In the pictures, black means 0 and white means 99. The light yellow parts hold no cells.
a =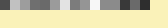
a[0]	30
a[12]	22
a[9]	96

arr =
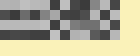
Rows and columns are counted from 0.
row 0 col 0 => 70
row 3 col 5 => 75
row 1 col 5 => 65
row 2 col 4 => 74
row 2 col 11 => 28
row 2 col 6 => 72
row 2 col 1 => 72
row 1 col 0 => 30
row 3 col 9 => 35
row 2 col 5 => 24
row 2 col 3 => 72
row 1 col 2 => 42

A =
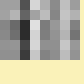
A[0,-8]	62
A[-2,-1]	59
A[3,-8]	53
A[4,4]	56
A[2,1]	41
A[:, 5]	[54, 52, 59, 57, 56, 55]
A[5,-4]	51
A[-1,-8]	56
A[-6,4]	68
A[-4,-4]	48
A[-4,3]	87
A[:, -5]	[83, 63, 87, 82, 83, 77]

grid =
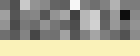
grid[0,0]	44
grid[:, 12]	[48, 5, 43, 32]
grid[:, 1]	[31, 33, 29, 35]
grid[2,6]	39
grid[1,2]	50
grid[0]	[44, 31, 78, 57, 53, 39, 37, 96, 49, 43, 50, 69, 48, 48]
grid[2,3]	42
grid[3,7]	33
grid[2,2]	47
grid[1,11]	60
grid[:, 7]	[96, 25, 30, 33]
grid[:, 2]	[78, 50, 47, 51]
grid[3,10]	49
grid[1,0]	62
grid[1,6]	65
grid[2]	[57, 29, 47, 42, 57, 46, 39, 30, 71, 81, 38, 59, 43, 57]

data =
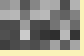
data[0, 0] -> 55
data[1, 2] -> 46
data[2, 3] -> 29
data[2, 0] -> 29
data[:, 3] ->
[52, 69, 29, 26, 30]
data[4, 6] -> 36
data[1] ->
[69, 71, 46, 69, 72, 44, 38, 50]
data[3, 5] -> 18
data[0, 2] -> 33
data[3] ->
[31, 28, 79, 26, 20, 18, 72, 20]
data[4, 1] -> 29

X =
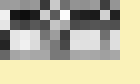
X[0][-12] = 60
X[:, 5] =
[78, 35, 76, 61, 47, 47]
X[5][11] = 65
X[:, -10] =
[56, 5, 26, 92, 93, 67]
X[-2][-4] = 87
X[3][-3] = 89
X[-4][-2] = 32
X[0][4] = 22
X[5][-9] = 65
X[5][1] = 64
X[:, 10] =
[24, 81, 32, 43, 58, 62]
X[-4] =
[89, 31, 26, 34, 29, 76, 66, 29, 31, 33, 32, 31]
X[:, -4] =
[56, 12, 31, 87, 87, 66]
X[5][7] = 65
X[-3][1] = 89
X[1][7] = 15
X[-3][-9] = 87
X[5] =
[40, 64, 67, 65, 65, 47, 47, 65, 66, 65, 62, 65]
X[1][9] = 10

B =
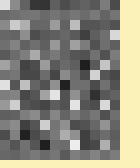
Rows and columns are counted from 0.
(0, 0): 86
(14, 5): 43
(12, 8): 32
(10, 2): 33
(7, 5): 27
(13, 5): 47
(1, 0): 41
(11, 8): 40
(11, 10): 31
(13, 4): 38
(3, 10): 43
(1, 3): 46
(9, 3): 33
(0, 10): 48
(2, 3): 40
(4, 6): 39
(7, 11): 28
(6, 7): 37
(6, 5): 35
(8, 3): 39
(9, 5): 88
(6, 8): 12
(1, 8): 42
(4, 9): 32
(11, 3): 54
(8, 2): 74
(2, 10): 36
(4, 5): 59
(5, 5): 47
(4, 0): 43
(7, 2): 28
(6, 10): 76
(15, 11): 48
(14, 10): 68
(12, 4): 80
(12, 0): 49

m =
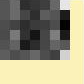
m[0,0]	33
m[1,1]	41
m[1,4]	36
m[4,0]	32
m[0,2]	18
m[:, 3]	[21, 18, 23, 8, 17, 40]
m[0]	[33, 41, 18, 21, 24, 40, 89]
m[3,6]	10
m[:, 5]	[40, 33, 30, 49, 39, 25]
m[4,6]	34
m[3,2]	19
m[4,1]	38

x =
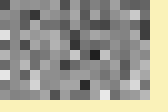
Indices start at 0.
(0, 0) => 27
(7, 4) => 55
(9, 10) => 90
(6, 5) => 55
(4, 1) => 53
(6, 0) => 41
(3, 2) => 66
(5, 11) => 51
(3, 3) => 59
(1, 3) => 21
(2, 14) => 25
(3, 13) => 66
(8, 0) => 47
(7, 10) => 45
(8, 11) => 50
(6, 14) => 71
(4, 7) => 20
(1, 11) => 56
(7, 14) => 65
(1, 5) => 56
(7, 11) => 56
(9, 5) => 32
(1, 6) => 49
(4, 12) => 48
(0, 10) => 44
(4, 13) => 54
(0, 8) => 39
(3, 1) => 52
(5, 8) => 39
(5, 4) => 47
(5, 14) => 53
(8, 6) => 64
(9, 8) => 44
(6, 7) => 41
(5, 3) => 43
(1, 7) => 65

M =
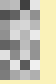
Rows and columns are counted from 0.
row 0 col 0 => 69
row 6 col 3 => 93
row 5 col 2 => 82
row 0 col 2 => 25
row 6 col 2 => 35
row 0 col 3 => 89
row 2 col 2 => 83
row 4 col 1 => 45
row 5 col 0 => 87

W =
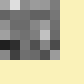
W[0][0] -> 65
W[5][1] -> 25
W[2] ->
[56, 42, 42, 52, 61, 43]
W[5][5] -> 60
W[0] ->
[65, 86, 54, 60, 59, 48]
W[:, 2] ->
[54, 43, 42, 44, 46, 43]
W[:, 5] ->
[48, 46, 43, 41, 29, 60]
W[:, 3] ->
[60, 38, 52, 49, 31, 41]
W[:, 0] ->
[65, 39, 56, 62, 12, 53]
